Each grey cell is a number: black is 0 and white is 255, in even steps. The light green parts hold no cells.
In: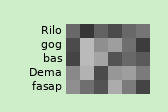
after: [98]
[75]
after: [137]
[178]
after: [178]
[75]
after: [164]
[83]

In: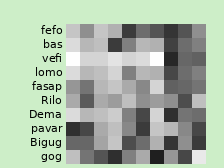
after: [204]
[128]
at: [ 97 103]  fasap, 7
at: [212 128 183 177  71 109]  lomo, 3
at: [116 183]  fasap, 1
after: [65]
[109]
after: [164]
[197]

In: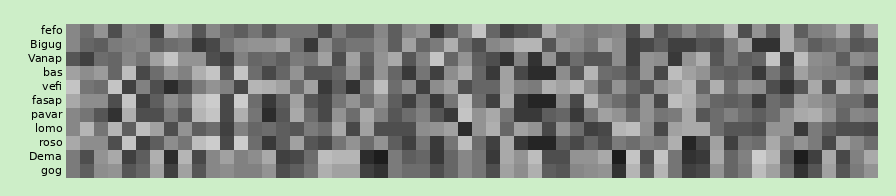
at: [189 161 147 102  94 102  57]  bas, 43
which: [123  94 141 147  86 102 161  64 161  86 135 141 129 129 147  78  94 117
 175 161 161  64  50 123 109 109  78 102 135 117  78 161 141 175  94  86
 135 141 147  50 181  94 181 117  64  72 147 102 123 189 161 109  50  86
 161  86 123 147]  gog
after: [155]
[102]
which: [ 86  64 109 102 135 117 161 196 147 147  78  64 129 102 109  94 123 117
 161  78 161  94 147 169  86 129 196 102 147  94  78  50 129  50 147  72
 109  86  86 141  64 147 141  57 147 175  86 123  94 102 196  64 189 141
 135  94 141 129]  Vanap

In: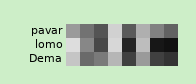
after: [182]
[64]
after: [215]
[36]

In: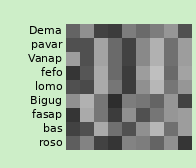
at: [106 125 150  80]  Dema, 5
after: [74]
[170]
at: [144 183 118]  lomo, 5
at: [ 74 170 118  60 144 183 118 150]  lomo, 1

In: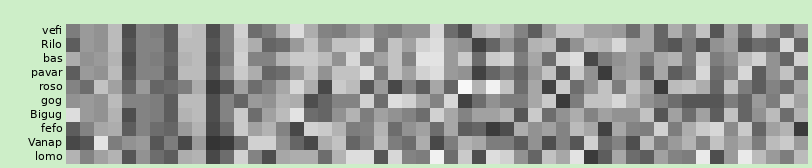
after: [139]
[202]
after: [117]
[215]
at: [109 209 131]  lomo, 11

